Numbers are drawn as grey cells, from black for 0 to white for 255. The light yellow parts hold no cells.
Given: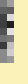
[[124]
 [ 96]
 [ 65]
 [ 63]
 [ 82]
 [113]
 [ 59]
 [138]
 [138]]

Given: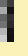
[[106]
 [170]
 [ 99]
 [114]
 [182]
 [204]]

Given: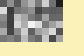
[[ 92  89 180 207  30]
 [218 117 144  97  95]
 [139 194 121 163 105]
 [123 214 243 122 192]
 [169 140  96 178  83]
 [118 110 123 199 163]]

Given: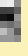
[[231 142]
 [ 64  94]
 [ 22 150]
 [123 131]
 [189  92]
 [150 137]]

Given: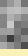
[[127 175]
 [169 191]
 [134 159]
 [131 116]
 [159 125]
 [125 112]
 [168 123]]

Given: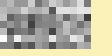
[[167 150 204 153 186 177 122]
 [184 171 178 189 224 218 227]
 [194 125  87 139 170 152  62]
 [128 126  66 134 141 161 153]
 [188 117  98 145 158 146 177]
 [252 240 177 155 159 229 112]
 [126  75  85 138 138 117 163]]
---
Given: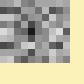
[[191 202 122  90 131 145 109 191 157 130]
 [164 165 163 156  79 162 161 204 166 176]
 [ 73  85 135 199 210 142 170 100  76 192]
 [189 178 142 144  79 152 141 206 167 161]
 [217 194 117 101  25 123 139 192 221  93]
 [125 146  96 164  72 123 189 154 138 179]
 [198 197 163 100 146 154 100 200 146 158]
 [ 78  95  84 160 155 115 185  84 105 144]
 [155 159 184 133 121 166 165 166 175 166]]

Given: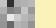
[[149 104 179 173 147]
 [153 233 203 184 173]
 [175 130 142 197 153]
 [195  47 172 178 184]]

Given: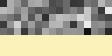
[[111  98 175  56 129  92 171 151 130 149 150 146  17 134 116  41]
 [ 61 148 208 110 158 105 116 181 183 140  55 146 236 139 146 112]
 [136 117  94 164  87 151  48 159 191 183 171 214 198 107  86  71]
 [186 174 134 158 105  85  97  83  70 106 129 105 198 128  57 234]
 [ 44 174 151 104 164 171 146  76  85 106  55  58 120 107 182 143]]

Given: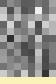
[[203 158 116 204 105 180  52 186]
 [116 137 153 129 104 160  75  98]
 [158 133 116 133  84 178  73 123]
 [152 104 147  79  72 195  78 124]
 [112 152 118  73  96 145 109 124]
 [178  48 171 144  93 201  96 100]
 [121 184 133 121 154  86 159 184]
 [102 212  96 131 208  74 207 180]
 [209 130 189 137 160 179 143 203]
 [190  79 162  83  97 239 105 145]
 [101 139 120  91  93 119 105 161]]

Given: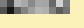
[[ 80  21  95 130 159 180 175 128  92 115]
 [123  69 182 169 138 167 165 105 209 128]]

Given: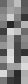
[[119  58  46 180]
 [217 116  42 173]
 [104 162 159 218]
 [159 223  73 196]
 [ 67 215  70  49]
 [149 179  72 129]
 [116 177  83 138]
 [ 62 215 194 107]
 [123  40  95 180]
 [145 207 129  54]
 [130 162 150  96]
 [104 151 190  89]]

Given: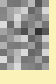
[[126 174 218 135 131 119 159]
 [220 126 190 118 123 161 113]
 [116 150 182 219 103 113 213]
 [177 125 122 133 156 101 152]
 [127 152 185 212 100 124 206]
 [163 138 113  79 150  49  87]
 [220 106 196 111 131 163 118]
 [136 162 215 156 133 119 164]
 [132 165 183 208 104 128 214]
 [178 119 117 137 184  85 143]]

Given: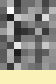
[[128  56 186 135 116 105 152 133]
 [ 92 172  68 138 152  83 145 141]
 [ 90 179  30 106 126  81  94 145]
 [107  71 231 160 173 108 200 161]
 [ 83 149  58 123 124  85 132 124]
 [157 199  40  50  68 167  57 118]
 [102 192  50 107 135 104 109 153]
 [ 77  32 203 179 169  55 219 140]
 [100 250  71 111 164 153  94 184]
 [130 174  49 108 108 139  69 109]]

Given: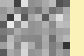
[[ 91 170 154 213 148 154 181 128 160 144]
 [159 192 135 205 171 131 167 127 145  51]
 [108 185 151 137 136 134 171 110 166 183]
 [122 134 170 152 146 152 161 147 160 164]
 [ 92 233 134 210 147 152 176 139 190 185]
 [158  60 224  89 165 185  90 176 222 177]
 [150 170 131 112 136 119 162 112 131 170]
 [180 183  66 225 143 150 169 186  82  96]]
